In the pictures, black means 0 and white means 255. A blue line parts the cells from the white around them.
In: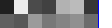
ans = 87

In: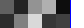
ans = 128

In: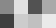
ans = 204

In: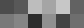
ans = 133

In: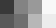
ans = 111

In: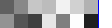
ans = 85

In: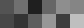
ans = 52
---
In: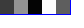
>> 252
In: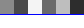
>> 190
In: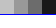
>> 108
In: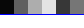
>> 55
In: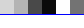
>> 254
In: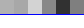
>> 49
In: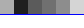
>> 141
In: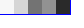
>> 146
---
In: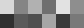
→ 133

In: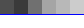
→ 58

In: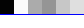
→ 251

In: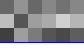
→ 147

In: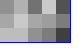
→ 177

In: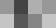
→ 67

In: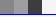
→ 158

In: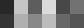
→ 197

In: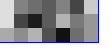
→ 130

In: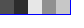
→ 44
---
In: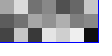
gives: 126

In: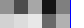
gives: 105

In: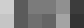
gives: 164

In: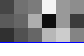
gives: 153

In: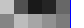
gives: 145

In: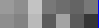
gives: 91
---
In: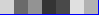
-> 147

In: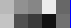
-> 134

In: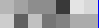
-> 141

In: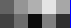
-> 176

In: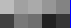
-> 170

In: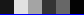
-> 164

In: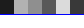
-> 143

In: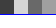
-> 105
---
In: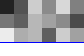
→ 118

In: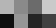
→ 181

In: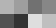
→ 180

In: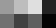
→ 155

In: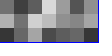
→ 177

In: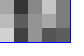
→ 187
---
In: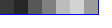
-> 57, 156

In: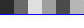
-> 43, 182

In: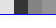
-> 226, 149

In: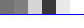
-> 115, 254

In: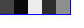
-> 68, 142

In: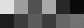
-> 224, 114

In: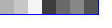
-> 178, 84
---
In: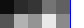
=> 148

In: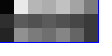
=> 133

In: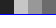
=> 198

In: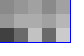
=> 194

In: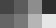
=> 121

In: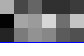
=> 135

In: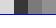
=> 55

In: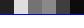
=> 137

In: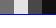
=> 227

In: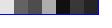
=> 16
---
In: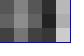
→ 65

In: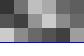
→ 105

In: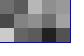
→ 91

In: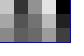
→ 106

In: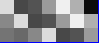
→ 136

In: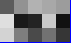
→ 74

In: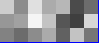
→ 140

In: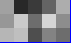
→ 78
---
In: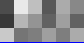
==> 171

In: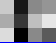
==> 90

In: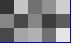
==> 229

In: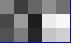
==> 208

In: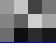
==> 24

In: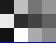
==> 139
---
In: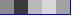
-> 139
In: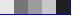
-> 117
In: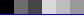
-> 70
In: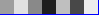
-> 72
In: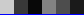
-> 26
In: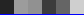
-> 60
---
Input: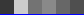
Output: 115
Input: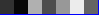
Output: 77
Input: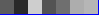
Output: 83
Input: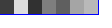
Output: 126
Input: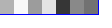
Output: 228
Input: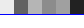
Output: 181
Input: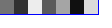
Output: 91
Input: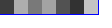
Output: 163
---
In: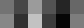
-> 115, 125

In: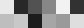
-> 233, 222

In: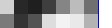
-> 209, 179

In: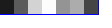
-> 27, 69

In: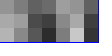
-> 148, 53

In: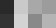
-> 42, 180
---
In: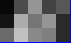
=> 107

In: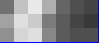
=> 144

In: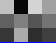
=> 54

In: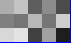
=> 216

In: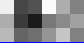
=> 185

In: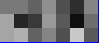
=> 165

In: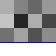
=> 113

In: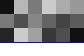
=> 36

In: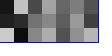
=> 203

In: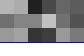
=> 153
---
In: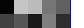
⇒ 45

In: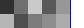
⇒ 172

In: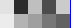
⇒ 98

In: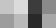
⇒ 167

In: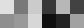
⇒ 162

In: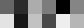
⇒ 182
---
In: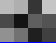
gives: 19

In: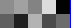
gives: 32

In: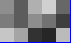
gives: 92

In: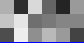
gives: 229

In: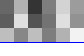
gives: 223

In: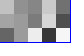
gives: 155

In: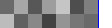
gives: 97

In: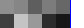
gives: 196

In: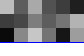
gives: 71

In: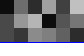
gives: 151
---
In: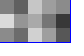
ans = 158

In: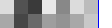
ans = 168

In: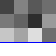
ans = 222

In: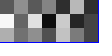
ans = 123

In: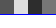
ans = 45

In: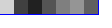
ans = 149

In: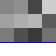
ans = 57

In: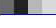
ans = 183
